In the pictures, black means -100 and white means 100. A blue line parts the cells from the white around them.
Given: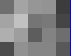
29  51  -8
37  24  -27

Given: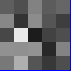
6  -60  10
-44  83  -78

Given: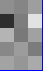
-64  -2  77
41  -5  26

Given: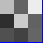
-64  60  -23
-37  -48  -21

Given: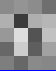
38  -54  37
19  74  -35

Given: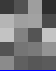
42  25  27
53  2  -34
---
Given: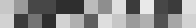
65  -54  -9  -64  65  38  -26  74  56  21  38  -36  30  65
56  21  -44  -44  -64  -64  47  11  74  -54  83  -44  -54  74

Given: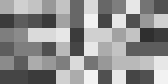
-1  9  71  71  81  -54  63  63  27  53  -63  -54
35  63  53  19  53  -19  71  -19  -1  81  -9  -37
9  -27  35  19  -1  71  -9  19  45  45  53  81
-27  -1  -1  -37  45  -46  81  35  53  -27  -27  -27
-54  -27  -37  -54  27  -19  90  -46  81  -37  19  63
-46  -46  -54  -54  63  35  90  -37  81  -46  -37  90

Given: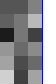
-25  -7  45
63  -50  28
18  -17  9
-33  -33  1
28  -41  -17
-79  -7  -50

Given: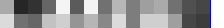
72  -11  -20  52  62  17  43  7  72  -2  62  62  25  -45  -53
33  -70  -61  -20  91  -29  91  -11  43  -2  25  33  -11  -37  -45

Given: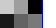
-80  -22  -5
60  24  -100

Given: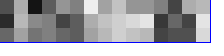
-66  44  8  0  -47  -27  36  52  62  70  79  -56  -19  -47  79
-19  27  -9  0  -19  -27  27  44  62  52  44  -47  -37  -37  70
-37  36  -84  -27  17  0  87  27  52  17  17  0  -47  36  44
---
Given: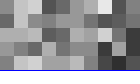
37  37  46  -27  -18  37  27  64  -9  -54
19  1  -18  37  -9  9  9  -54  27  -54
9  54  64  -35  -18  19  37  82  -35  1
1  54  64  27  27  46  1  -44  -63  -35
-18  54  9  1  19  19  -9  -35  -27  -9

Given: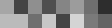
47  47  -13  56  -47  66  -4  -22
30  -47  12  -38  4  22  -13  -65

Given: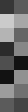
59  31
41  -21
22  -12
-29  -47
-38  -86
-57  -29
-66  6
-86  14

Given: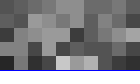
2  2  -44  21  -44  -26  -35  -35  -16  -44
-26  -35  21  11  -6  11  -26  2  -16  -44
-35  -26  -16  -6  11  11  -16  -16  -6  -26
-53  2  11  21  21  -53  -26  -6  11  29
-70  -6  -62  -44  57  21  39  -35  -53  -62

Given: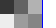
86  22  4
-58  -22  40

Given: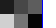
63  -8  -95
-78  -44  -27
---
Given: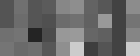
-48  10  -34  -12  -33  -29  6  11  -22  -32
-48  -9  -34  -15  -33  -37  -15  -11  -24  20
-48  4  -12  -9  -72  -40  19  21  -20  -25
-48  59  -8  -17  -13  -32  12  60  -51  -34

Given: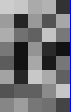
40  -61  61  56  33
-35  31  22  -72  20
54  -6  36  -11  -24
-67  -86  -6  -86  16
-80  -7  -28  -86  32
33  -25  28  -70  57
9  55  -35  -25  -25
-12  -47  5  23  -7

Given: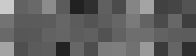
-46  -35  59  -23  -18  10  -29  -74  -63  -25  -41  4  29  -49
-19  -51  -10  -29  -29  -28  -20  -28  -34  -27  -20  -4  -22  -41
-27  -28  -18  -32  -31  -23  -21  -27  -25  -36  -23  -14  -14  -23
-21  -64  29  -38  -29  -27  -73  -19  -39  -3  -1  -11  21  -54

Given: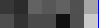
-37  30  -57  -66  -23  -32  -24
-38  59  -39  -60  -42  -42  -87

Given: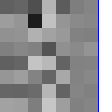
-1  4  -25  -21  -38  41  -28
8  6  23  17  -78  51  17
2  0  14  15  39  27  20
8  16  0  6  1  -34  13
2  3  -25  -21  54  44  -22
3  7  18  24  3  -21  32
4  1  -20  -21  -16  43  -22
1  4  27  25  -1  55  24

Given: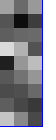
-17  20  27
-90  -52  -34
-19  -17  -26
40  -35  71
18  48  -76
-10  18  -31
-38  -18  -41
-44  -55  -26
7  -43  54
